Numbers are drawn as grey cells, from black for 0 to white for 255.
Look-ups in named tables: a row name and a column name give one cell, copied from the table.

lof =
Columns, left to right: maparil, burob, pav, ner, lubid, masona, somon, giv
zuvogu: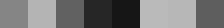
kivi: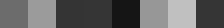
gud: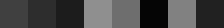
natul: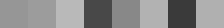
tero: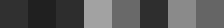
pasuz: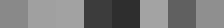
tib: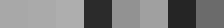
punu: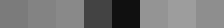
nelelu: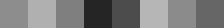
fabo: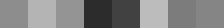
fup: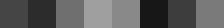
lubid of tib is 146
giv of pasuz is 143
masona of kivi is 151
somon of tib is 37
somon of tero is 138
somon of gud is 129
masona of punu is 148
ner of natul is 72
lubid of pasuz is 46
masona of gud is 5
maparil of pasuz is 137
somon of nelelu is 139
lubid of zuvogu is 22
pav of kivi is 52
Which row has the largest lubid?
tib

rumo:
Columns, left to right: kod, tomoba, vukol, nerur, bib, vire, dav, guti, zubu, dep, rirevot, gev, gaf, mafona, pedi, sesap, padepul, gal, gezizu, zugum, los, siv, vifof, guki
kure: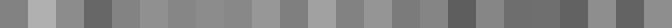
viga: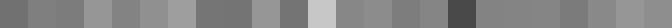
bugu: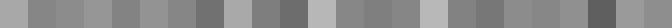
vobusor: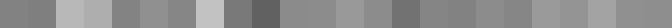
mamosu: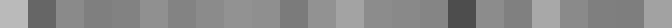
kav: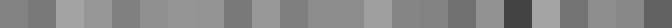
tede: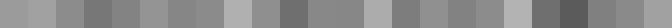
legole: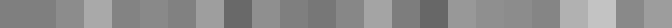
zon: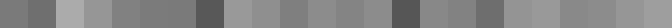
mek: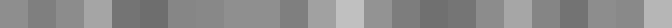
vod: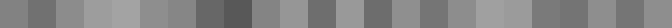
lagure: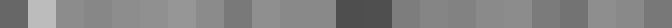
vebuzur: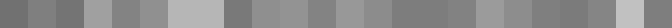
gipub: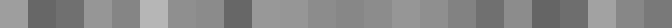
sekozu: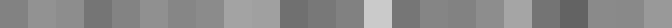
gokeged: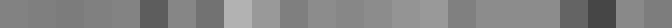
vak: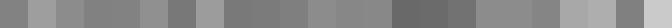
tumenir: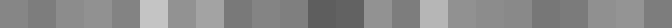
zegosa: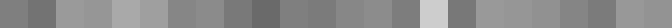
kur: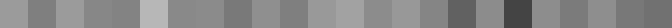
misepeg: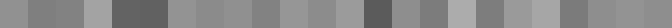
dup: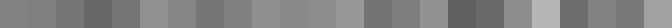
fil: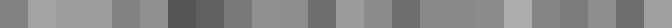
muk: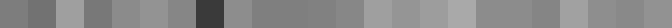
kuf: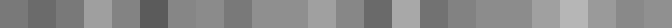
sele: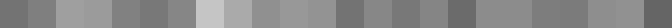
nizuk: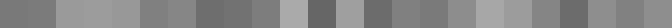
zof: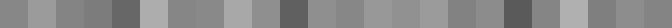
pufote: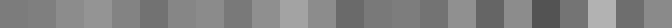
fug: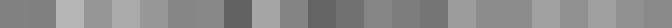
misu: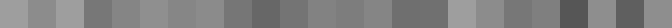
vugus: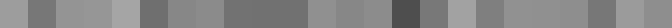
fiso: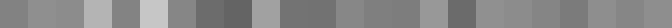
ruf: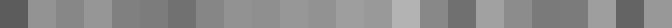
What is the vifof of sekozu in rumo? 137
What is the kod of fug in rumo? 130
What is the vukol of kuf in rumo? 121
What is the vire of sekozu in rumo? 144
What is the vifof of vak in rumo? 128
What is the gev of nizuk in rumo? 102
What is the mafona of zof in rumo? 152
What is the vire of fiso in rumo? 198
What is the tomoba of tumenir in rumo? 125
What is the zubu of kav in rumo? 121
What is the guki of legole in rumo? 157
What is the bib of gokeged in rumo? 131
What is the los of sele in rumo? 123

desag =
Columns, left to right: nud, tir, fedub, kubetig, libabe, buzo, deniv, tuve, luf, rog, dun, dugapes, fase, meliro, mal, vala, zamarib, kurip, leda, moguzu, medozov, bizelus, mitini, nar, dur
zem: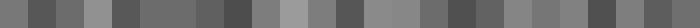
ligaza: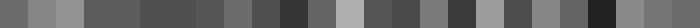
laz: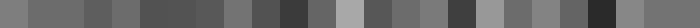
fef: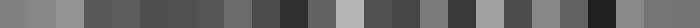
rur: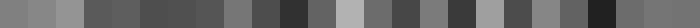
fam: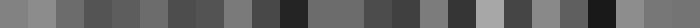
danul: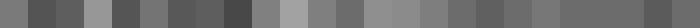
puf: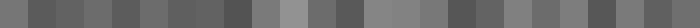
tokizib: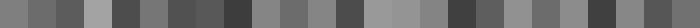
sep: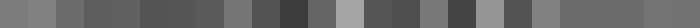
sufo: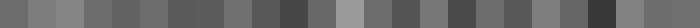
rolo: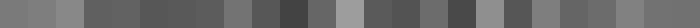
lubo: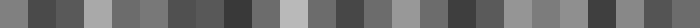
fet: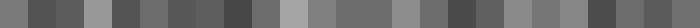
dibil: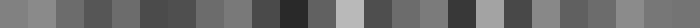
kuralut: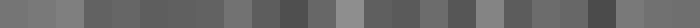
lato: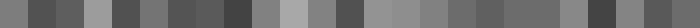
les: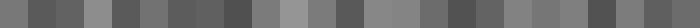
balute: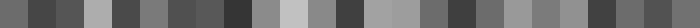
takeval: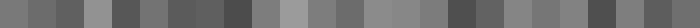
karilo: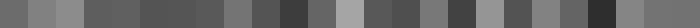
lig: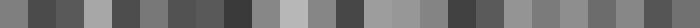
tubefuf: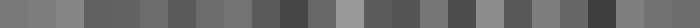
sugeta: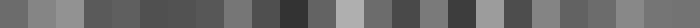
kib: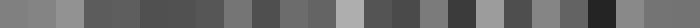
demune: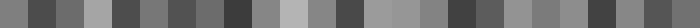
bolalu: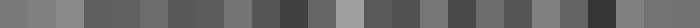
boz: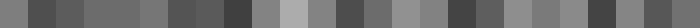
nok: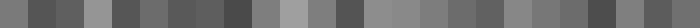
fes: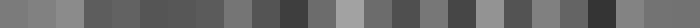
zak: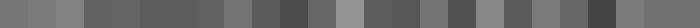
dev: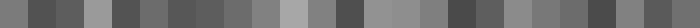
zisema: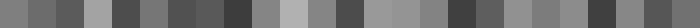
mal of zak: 87
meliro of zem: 138
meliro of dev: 146
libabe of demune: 77
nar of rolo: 114
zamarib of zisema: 64
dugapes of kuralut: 103
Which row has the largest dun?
balute

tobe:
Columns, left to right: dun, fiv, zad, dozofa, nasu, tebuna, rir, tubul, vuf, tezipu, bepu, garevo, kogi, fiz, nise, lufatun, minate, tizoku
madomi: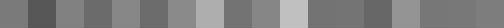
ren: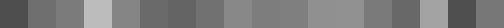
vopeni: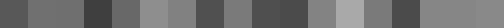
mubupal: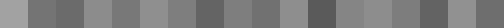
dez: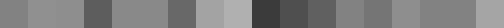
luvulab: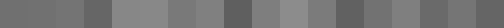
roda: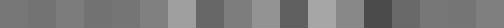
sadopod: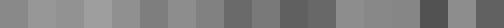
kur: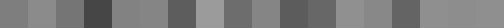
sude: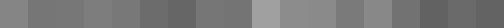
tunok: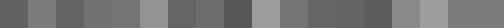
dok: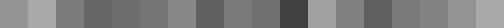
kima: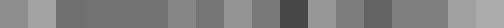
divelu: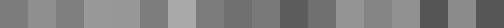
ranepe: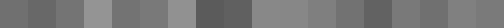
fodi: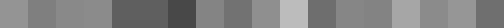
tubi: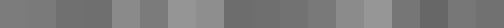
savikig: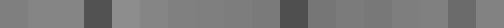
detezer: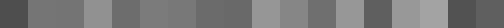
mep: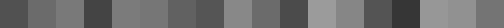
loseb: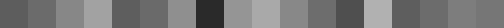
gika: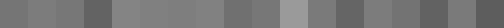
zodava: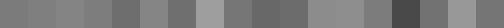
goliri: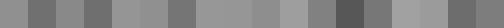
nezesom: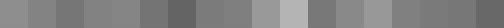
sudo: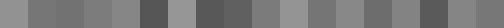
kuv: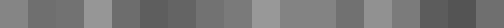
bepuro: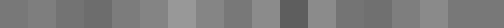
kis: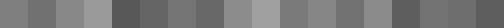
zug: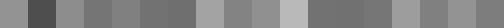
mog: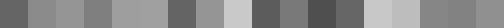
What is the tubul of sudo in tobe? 88
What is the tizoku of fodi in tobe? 111
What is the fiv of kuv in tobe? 111
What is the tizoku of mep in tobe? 116
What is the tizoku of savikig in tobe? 130
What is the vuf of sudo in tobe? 96
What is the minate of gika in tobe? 122

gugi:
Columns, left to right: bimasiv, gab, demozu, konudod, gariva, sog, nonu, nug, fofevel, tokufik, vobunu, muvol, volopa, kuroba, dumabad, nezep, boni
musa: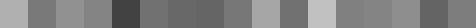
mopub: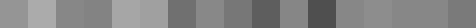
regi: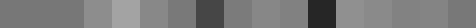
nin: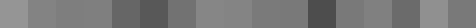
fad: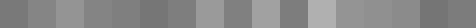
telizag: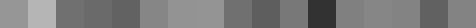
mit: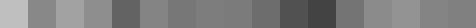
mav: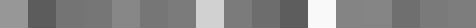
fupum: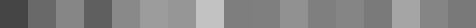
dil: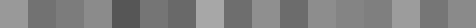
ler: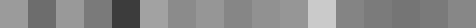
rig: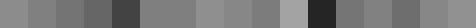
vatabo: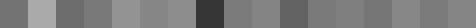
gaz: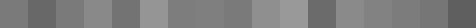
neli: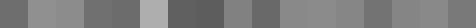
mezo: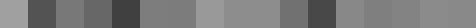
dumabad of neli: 133
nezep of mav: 122
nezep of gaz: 118
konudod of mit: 142
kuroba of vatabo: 118
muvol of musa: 193
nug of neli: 93
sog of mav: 118
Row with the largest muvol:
mav

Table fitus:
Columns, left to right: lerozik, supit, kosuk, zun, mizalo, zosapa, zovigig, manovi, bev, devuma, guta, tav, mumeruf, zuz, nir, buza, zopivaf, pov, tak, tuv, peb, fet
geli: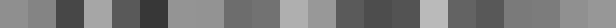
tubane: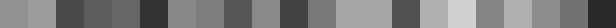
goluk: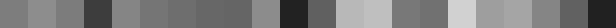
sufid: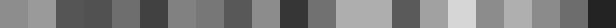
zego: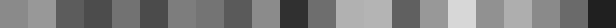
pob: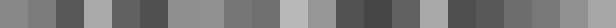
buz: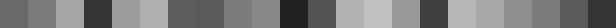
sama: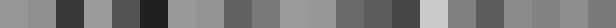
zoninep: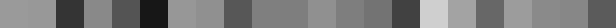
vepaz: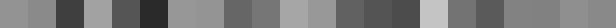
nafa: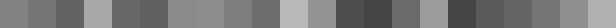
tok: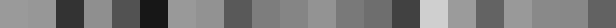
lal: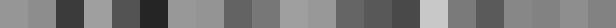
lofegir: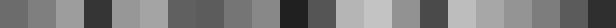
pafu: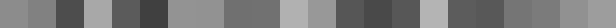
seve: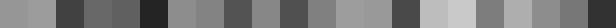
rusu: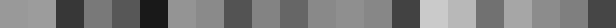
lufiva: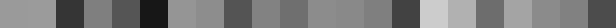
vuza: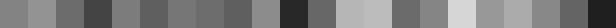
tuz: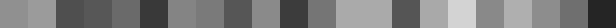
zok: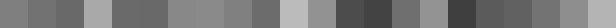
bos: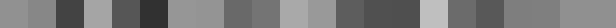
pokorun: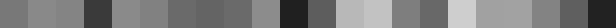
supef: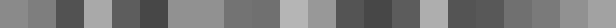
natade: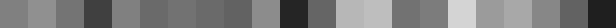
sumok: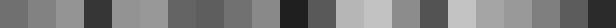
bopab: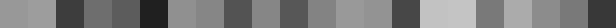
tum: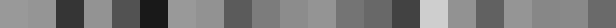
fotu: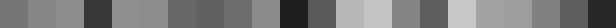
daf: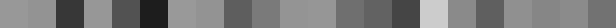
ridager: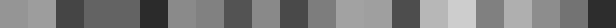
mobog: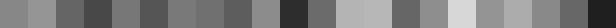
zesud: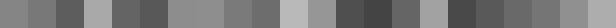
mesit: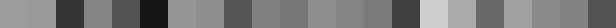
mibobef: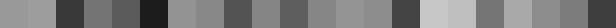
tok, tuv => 137
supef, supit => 126
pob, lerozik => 135
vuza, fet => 31
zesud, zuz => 68
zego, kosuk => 92

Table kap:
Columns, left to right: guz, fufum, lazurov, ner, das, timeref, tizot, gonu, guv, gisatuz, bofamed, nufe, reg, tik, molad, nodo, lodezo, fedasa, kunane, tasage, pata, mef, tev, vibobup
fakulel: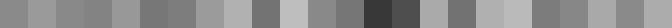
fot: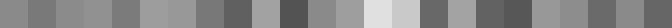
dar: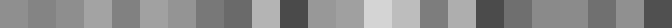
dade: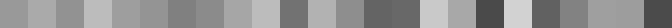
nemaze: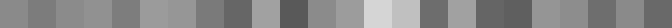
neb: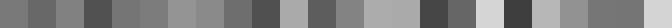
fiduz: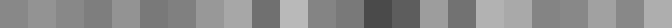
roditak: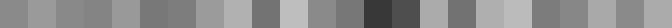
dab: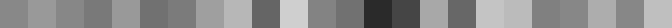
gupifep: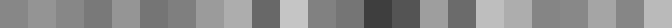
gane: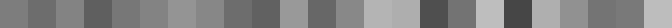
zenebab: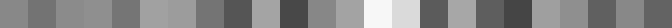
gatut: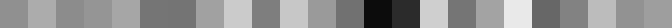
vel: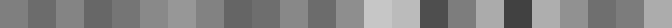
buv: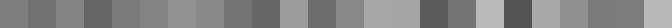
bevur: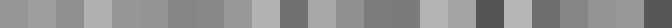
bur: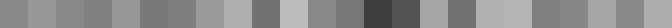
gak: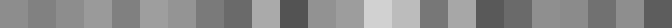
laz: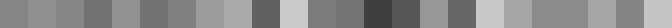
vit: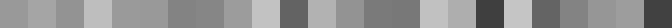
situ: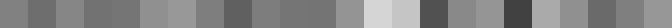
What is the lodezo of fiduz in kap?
114
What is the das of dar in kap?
129
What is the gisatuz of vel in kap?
110
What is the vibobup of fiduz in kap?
174
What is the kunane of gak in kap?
106
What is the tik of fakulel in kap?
56
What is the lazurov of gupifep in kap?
135
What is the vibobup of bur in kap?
173
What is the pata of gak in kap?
139
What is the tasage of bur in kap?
127
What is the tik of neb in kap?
172
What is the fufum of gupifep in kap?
148
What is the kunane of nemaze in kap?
95
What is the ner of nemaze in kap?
145
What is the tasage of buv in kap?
169

